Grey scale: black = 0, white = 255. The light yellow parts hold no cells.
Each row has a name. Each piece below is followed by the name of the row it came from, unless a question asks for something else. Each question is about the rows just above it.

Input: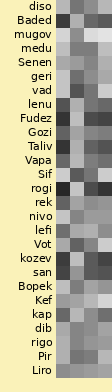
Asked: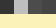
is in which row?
Fudez
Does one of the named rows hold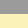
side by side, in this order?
yes
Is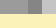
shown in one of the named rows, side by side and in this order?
no

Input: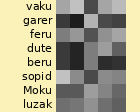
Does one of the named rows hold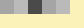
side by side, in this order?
no
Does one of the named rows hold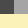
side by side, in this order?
yes
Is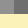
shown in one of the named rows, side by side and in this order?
yes
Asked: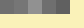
luzak
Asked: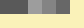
Moku
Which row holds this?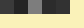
beru
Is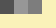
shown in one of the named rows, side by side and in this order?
no

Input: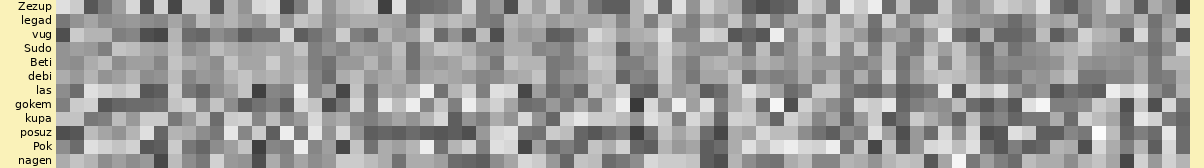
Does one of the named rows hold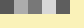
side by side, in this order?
no
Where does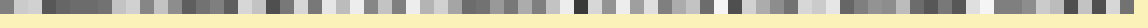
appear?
gokem
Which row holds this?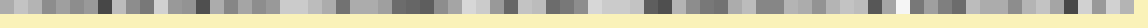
nagen
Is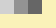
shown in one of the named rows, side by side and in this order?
no
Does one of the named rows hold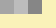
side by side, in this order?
no

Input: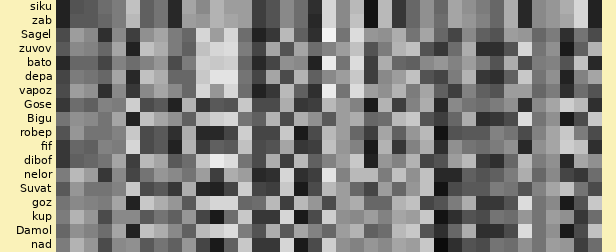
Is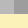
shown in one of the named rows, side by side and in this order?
yes
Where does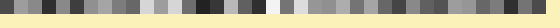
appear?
Sagel
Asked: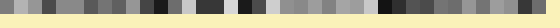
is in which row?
kup
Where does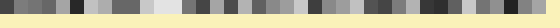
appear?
depa

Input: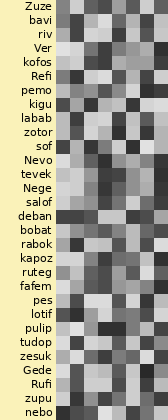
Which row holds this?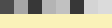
kigu
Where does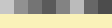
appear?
bobat
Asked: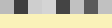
labab
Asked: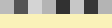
zotor
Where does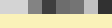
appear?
kapoz

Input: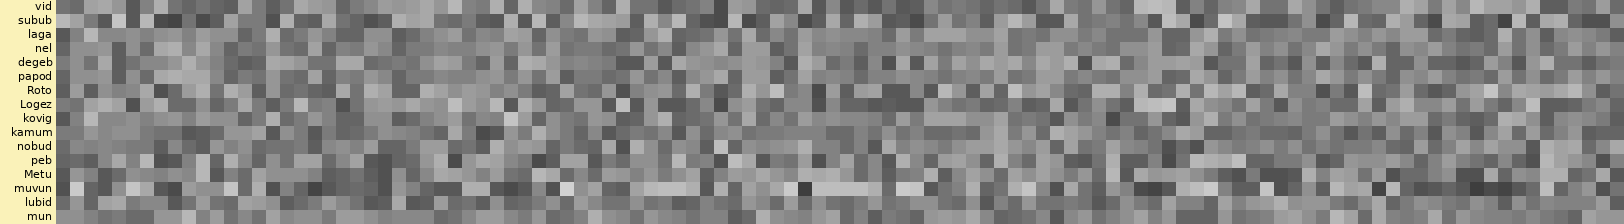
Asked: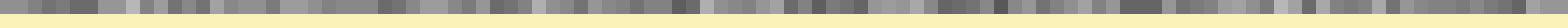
mun

